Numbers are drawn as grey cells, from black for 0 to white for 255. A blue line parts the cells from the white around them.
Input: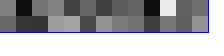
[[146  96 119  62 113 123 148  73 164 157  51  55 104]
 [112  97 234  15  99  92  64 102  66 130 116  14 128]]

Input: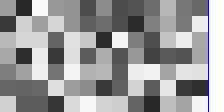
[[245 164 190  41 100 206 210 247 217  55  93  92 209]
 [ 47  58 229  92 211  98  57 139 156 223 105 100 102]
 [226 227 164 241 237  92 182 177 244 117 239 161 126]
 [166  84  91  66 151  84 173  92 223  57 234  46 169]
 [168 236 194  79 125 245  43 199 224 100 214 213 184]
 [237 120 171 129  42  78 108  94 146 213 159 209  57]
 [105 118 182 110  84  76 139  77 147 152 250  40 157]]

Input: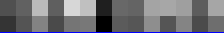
[[110  75 132  85 142  86  91   0 120 117  74 131  84  52]
 [166  93 159 167 164 100 104  31 192 215  95 187  97  80]]

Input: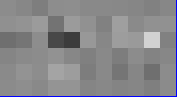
[[139 127 134 132 136 133 148 148 137 142 139]
 [140 111 134 117 137 125 157 164 141 147 138]
 [135 131 140 125 137 128 135 146 140 138 133]
 [129 210 154 157 135 152  60  72 141 117 111]
 [145 145 138 159 129 145 155 115 155 147 144]
 [135 129 134 136 137 137 142 141 126 135 140]]

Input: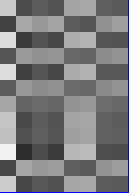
[[ 90  92 169 165  81  88  71 205]
 [156 146  91  95 157 152 166  70]
 [ 76  79 188 183  59  76  45 242]
 [ 94  97 163 158  86  96  80 191]
 [ 93  98 166 164  84  93  74 197]
 [105 109 151 148 101 106  99 166]
 [146 138 105 106 145 141 152  92]
 [ 87  88 178 171  71  85  65 220]
 [148 141 100 104 149 145 153  85]
 [ 84  86 180 173  71  84  59 221]
 [158 145  86  92 163 152 168  66]
 [ 91  94 168 164  83  93  75 202]]

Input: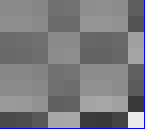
[[234  67  57  59 168 167  88  77  75]
 [ 56 161 166 164  98  97 146 153 154]
 [ 91 140 144 144 109 111 136 139 139]
 [ 97 141 141 140 116 113 131 135 135]
 [165 103  99  99 142 140 110 106 105]
 [160 105 102 103 138 138 112 109 108]
 [ 83 146 149 148 108 108 138 142 142]
 [ 94 141 143 142 114 112 133 137 137]]
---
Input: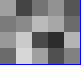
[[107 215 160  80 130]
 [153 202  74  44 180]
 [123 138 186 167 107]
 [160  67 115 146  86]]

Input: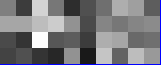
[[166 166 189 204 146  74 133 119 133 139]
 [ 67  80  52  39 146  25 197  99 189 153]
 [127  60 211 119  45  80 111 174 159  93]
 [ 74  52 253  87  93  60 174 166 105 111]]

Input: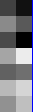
[[165 236]
 [185 213]
 [145 191]
 [ 97 111]
 [138  89]
 [ 65  17]
 [ 73   1]]

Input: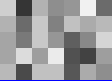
[[165 220 158 235  81  66 158]
 [165 121 200 150  95 136 213]
 [178 107 200 129 193 171 185]
 [185  74 193 193  87 171 142]
 [207  53 178 142 150 241 107]]

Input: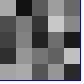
[[164 170  85 150  41]
 [ 47 150 117  97 192]
 [ 65 130  34 110  26]
 [ 77 124  53 200 136]
 [170  18  91 158 104]]

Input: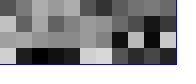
[[160 166 146 138 138 154 130  16 185   9 201]
 [ 84 122 173 154 173  84  51  92 114 122 106]
 [193  98 166  98 130 154 146 106  77  22  57]
 [208  29   1  16  29 208 216  84  43  71  35]]

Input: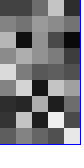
[[131 212  22 196 160]
 [ 52 196  30 238  74]
 [139 174 146 123  60]
 [ 94 131 101  80 231]
 [218 123  88  94  80]
 [131 115 154 139 115]
 [ 66  66 109 196  45]
 [ 45  38 174  30 109]
 [182  16 146  74  10]]

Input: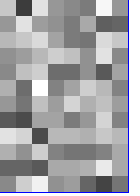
[[151 226 157 145 123 169  95 101]
 [226 212  75 184 184 176 199 184]
 [137 206 241 145 157 101  68 117]
 [184 199 218 163 123 117 218 199]
 [137 192 206 109 109 145  89 163]
 [145 157 184 206 192 145 226 137]
 [176 145 206 130 117 117 130 169]
 [151 117 192 157 212 176 192 157]
 [176 109 255 130 163 206 184 130]
 [101 101  89 169 169 176 234 169]
 [ 89  75 163 163 123 151 212 130]
 [199  60 226 151 137 123 247 151]]

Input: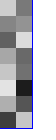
[[ 97 219]
 [ 62 198]
 [133 147]
 [206 121]
 [198 113]
 [167 105]
 [175  85]
 [227  28]]
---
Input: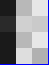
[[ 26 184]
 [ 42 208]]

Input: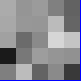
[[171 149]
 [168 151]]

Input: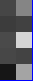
[[ 70 133]
 [ 60  65]]

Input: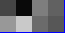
[[ 69   9]
 [152 201]]

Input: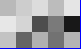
[[185 205]
 [231 213]]

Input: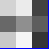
[[211 235]
 [104 143]]

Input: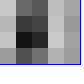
[[200 105]
 [183  58]]
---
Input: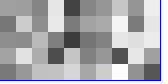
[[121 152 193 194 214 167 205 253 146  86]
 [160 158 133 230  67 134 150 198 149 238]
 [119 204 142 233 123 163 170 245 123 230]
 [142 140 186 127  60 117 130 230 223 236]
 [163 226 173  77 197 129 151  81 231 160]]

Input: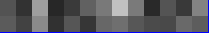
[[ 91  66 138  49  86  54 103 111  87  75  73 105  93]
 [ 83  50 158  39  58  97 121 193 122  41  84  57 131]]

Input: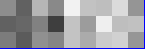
[[124  91 144 133 195 171 203 209 150]
 [141  97 182 137 242 194 190 219 149]
 [ 97 103 129  62 195 156 239 190 193]]

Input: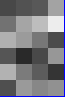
[[ 79 154 135 145]
 [ 72  82  88 163]
 [114 165 189 237]
 [176 155 119  75]
 [ 85  41  73 151]
 [178 123  92  52]]

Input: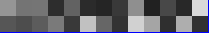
[[ 86  77  92 122  57 193 102  51 209 165  47 174  49]
 [149 116 117  45  98  43  37  57 143  33  72  40 217]]

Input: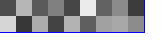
[[214  55 172  67 178  95 161 169 141]
 [ 78 182  89 128  70 234  99 138  59]]

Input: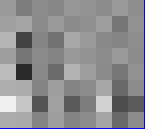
[[171 170 132 157 132 140 165 106 140]
 [154 124 140 135 151 147 140 155 142]
 [159 164 139 155 138 143 158 117 146]
 [180  67 134 114 169 154 137 134 142]
 [158 118 139 132 153 147 140 155 141]
 [187  42 136 107 178 158 138 120 145]
 [173 171 131 157 132 140 167 105 140]
 [240 198  85 162  90 124 210  78  92]]

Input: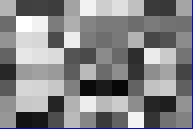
[[151  18  23  78 186 134  58  98 243  52 114 130]
 [181  64  65  61 163 242 206 223 192  58  56 165]
 [108 255 242 124 175 132 122 122 109 123 114 112]
 [147 218 215  75 237 123 110 121 179  71  82 140]
 [ 99 231 225 219  84  74 139 105  45 235 202 116]
 [ 39 155 161 154  93 186 107 142  51 142 164  68]
 [ 90 214 212 199 128  10  26   7  99 194 202  96]
 [145 200 202  36 178 237 186 204 141  37  30 147]]
